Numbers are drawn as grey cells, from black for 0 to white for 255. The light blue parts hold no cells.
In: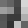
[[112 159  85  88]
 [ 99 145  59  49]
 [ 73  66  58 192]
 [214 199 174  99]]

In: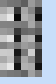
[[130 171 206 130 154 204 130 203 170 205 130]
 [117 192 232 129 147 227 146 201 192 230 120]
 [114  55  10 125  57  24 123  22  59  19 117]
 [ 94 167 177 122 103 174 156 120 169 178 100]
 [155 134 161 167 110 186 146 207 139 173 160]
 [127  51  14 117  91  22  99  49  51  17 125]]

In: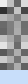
[[238  49 183 106 101 192 228  88 203  87]
 [191  97 164 127 126 167 187 118 175 118]
 [102 196 131 167 172 123 107 174 118 173]
 [218  70 176 110 112 183 212 102 193  98]]

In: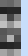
[[107  34 162 192  86  92  35 165]
 [102  39  69 150  99 177  38 140]
 [123  39 130 194 102  78  44 172]]

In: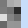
[[121 124 222 104]
 [170 114 132 150]
 [179  43 110 149]]

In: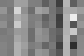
[[124 149 130 143 121 127 132 131]
 [126 119 124 120 129 125 125 123]
 [160 213 173 202 154 166 176 176]
 [159 144 158 155 150 151 159 150]
 [127 110 127 125 110 110 125 112]
 [126 162 129 138 150 146 132 151]
 [ 95 151  98 109 136 140 102 143]
 [118 116 119 123 109 111 121 111]
 [ 63  93  62  65  97  89  65  86]
 [181 169 179 176 177 183 180 179]
 [ 95 168 238  84 201 106  46 116]
 [129 157 136 150 126 136 137 139]]

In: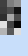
[[ 64  59  46 224 180]
 [125  77 167  66  87]
 [144  18  75   5 222]]
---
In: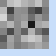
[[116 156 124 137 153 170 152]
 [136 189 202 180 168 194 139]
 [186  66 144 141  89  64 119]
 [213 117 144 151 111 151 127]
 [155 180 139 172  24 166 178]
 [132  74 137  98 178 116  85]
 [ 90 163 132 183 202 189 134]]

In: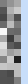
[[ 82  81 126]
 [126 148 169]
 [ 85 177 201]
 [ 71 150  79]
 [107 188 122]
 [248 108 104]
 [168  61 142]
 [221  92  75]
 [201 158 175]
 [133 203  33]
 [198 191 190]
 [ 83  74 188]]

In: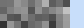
[[ 50 150 117  70 105 115 145  60 127 155]
 [114 116 151 137 111 137 176  93 110  78]
 [101 128 143 148  85 144 113 134 150 193]
 [136  87  81 139 110  94  98  80 130 157]]

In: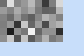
[[141 199  81 196  90 130 178 121 139]
 [110 223 134 152 185 132  58 127 216]
 [155 132 171 144 167 121  97 101 183]
 [130 107 154 115  95 135 180 159 129]
 [126 152  53 200 103 157  75 162 179]
 [130  28 144 120 242 103 146 146  45]]

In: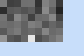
[[147  88  79 102 229  78  95 113 129]
 [125  63  67 112 113  50 129 114  56]
 [ 44  89  93  83  93  61 138  98  36]
 [116  73 134 109  65 106 109 135  67]
 [111 107 115  98 127 119  83 102  89]
 [ 89 112 122  98 107  96 133 106 112]]

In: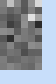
[[122 134 122 110 104 131]
 [130 192 134  90 144 216]
 [120  99 113  87 127  94]
 [ 99  82  92 139 224 163]
 [110  63  81 144 106  42]
 [141 134  92 122 109 126]
 [ 87  46 131 121 115  81]
 [105 132  96  89 141 134]
 [ 99 116 111  78  97  98]
 [125 101 105 117 111 121]]

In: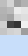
[[197 209 214 157]
 [190 212 161 177]
 [179 186 236 229]
 [175 165 216 222]
 [208  67  52 240]]
